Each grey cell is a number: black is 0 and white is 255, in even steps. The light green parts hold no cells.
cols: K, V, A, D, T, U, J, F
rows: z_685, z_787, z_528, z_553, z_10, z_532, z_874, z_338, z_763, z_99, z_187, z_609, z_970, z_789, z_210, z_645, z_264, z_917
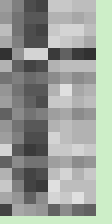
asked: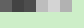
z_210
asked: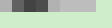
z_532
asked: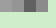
z_917
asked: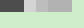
z_609
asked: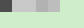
z_763
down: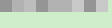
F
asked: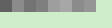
z_99

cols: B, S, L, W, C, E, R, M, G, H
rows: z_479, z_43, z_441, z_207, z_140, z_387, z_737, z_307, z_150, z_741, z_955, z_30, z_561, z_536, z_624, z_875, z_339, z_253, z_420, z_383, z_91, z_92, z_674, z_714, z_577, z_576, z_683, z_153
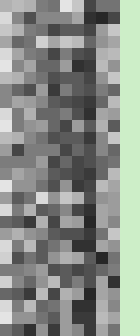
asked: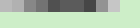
z_737
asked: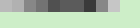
z_30
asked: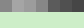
z_150
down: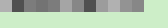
L
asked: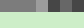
z_536
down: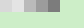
B

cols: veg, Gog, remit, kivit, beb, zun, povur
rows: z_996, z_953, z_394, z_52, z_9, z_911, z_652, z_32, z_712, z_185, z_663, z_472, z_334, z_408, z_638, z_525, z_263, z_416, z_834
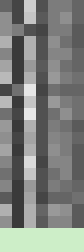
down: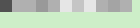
remit
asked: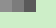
z_334
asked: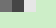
z_185
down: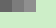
zun
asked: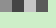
z_953
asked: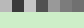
z_712
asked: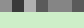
z_834

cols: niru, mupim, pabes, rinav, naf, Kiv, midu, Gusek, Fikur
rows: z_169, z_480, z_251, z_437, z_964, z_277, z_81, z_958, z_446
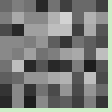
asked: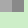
z_480
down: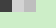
Kiv
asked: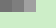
z_964
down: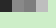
mupim

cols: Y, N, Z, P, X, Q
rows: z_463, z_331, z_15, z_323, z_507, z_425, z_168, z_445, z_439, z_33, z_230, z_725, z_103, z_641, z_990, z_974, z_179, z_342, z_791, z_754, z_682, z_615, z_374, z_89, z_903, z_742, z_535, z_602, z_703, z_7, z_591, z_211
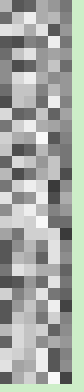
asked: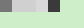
z_754
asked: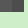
z_323
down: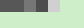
Y

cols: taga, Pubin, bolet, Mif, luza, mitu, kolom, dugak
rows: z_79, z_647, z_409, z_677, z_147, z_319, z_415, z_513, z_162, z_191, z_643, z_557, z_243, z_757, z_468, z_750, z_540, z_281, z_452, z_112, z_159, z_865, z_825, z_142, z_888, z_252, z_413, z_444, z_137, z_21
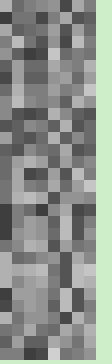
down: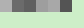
luza
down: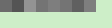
luza
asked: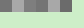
z_750
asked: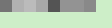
z_540
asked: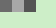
z_243
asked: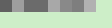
z_319

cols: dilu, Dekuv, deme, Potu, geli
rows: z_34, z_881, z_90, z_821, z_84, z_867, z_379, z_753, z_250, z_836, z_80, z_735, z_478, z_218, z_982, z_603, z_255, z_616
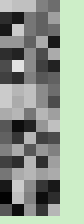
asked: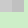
z_34
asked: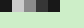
z_603
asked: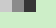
z_603
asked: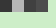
z_735
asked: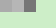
z_836
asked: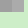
z_982
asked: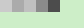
z_250

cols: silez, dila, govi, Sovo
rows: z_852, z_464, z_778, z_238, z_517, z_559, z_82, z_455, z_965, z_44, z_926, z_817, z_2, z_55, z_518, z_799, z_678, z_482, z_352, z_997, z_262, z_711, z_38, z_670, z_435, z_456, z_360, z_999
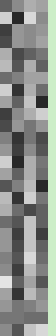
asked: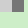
z_678
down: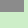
govi

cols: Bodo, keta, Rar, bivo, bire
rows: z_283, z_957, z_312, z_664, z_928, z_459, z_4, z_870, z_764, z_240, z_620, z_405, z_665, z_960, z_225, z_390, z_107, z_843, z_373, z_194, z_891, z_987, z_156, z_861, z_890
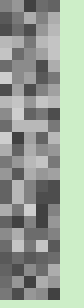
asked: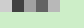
z_405
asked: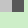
z_891
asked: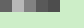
z_390
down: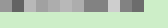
Rar
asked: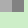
z_957

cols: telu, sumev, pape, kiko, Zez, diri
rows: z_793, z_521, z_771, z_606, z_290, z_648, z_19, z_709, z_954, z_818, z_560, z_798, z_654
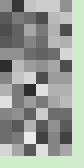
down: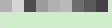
diri
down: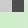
kiko
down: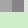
pape
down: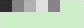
telu

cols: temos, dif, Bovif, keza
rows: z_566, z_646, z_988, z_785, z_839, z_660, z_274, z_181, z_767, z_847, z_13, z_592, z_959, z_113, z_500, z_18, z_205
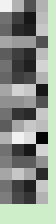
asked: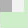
z_592
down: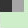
dif
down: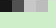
keza
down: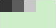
dif
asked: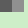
z_113

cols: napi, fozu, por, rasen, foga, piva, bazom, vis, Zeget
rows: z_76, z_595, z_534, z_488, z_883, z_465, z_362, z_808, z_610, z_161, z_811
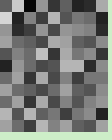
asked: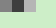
z_595
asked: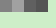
z_811
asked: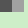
z_811
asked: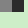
z_534
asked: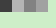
z_811

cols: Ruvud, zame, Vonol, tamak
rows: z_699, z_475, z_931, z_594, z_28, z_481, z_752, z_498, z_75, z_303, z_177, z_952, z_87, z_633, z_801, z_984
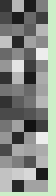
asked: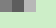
z_931
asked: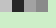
z_594
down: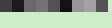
Vonol
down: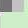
Ruvud

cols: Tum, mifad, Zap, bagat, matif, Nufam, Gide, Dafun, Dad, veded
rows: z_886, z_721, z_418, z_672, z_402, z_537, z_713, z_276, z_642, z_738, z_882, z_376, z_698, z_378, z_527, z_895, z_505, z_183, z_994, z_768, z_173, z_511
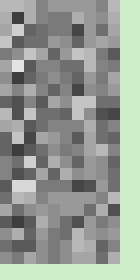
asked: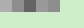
z_378
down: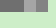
bagat
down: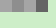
Tum
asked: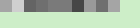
z_418

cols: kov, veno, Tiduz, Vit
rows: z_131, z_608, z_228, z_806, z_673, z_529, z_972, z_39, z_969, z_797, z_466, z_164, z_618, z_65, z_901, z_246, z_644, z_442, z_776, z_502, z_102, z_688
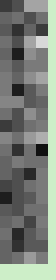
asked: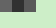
z_102
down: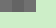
kov
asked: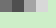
z_806
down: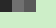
Tiduz
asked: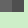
z_901

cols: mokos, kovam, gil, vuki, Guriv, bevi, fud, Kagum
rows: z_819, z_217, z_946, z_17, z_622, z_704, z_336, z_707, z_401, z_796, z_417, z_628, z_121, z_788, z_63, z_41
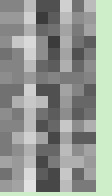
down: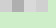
gil
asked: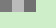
z_796
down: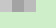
bevi
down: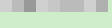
gil
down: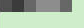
vuki

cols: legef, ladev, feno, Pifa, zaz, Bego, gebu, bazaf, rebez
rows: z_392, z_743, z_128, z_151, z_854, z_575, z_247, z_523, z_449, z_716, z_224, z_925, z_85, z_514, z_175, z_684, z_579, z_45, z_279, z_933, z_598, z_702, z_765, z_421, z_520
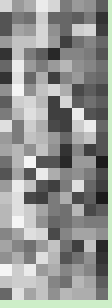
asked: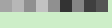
z_85
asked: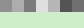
z_702
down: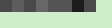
rebez

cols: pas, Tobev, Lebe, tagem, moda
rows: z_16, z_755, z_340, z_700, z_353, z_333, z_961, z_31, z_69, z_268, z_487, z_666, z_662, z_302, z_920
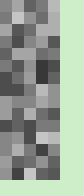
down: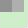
Tobev
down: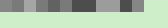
pas

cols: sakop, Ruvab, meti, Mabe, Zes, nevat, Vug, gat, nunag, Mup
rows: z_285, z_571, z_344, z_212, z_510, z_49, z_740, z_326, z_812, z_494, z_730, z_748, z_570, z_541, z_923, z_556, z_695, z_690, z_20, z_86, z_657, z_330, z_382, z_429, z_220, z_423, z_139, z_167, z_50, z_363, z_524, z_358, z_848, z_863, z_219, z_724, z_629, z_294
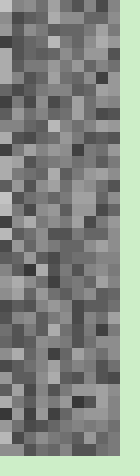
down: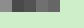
sakop
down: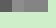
Mabe
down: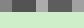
Ruvab
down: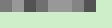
Mup
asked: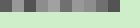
z_556
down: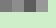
Ruvab

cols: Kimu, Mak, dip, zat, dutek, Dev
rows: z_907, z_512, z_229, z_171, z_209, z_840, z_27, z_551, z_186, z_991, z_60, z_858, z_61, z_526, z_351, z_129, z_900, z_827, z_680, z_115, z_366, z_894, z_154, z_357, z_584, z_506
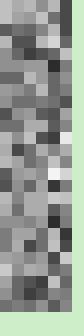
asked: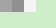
z_351
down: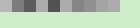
zat
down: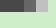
Dev
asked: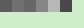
z_229
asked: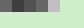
z_209
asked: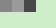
z_894

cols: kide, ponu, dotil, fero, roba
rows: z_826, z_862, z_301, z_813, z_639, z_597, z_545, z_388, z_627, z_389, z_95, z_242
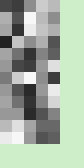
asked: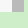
z_862
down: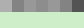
fero
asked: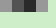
z_388
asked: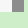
z_545

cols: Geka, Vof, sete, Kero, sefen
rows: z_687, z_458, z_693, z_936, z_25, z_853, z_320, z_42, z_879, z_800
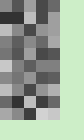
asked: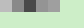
z_693
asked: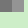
z_320

